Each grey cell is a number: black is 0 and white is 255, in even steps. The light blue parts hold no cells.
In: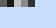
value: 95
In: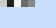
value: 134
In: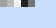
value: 159
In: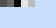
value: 105
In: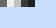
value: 105
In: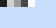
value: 155
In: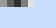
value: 124
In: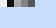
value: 130
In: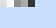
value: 170
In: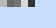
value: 116
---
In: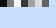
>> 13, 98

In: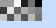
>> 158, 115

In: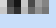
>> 215, 118

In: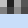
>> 193, 73

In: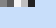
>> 132, 33

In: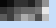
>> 7, 188
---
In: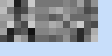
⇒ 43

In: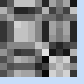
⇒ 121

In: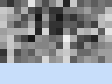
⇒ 200

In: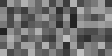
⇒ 75

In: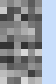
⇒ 119
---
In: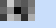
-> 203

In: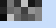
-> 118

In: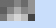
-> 107

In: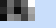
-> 109

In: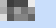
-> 61

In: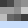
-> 76

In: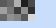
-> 104

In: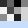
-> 100

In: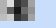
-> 220

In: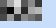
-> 169
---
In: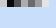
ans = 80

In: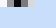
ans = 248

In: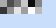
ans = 144

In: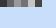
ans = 101

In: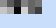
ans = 172

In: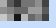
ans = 22

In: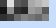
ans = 106

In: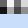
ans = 216

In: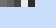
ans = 113

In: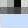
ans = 216
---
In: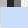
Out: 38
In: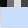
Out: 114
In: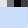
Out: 119
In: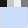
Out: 199
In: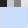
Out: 199
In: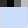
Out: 5
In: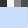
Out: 245
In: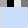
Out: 3
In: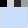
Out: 211
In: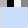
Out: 8
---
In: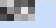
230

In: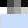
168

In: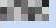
96

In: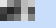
186

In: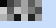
122

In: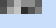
85
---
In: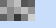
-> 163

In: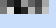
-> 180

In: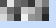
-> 189

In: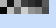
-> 147

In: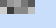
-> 136

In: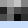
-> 119

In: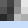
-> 54

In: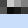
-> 11
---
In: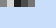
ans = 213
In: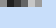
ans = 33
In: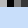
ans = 3
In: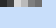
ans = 69
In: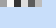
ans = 247
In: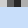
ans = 96
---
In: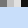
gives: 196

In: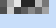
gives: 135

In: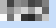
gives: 41

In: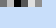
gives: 86

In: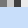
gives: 204

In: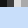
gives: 63

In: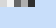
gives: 104

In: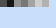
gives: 163

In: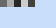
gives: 40

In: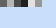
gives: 32
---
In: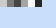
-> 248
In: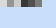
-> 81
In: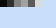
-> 90
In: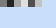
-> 80
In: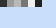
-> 238
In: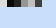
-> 192
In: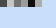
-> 15
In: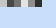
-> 142
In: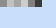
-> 128
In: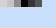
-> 54
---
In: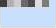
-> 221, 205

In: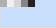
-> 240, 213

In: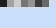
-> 205, 162

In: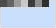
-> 201, 156

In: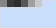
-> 200, 160

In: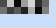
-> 212, 199
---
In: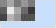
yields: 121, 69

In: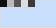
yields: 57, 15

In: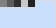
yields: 33, 129

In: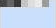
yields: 155, 71

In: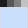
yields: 194, 27

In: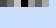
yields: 168, 75

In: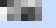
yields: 174, 230

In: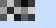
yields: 56, 83

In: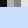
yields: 226, 19

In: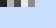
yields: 140, 35
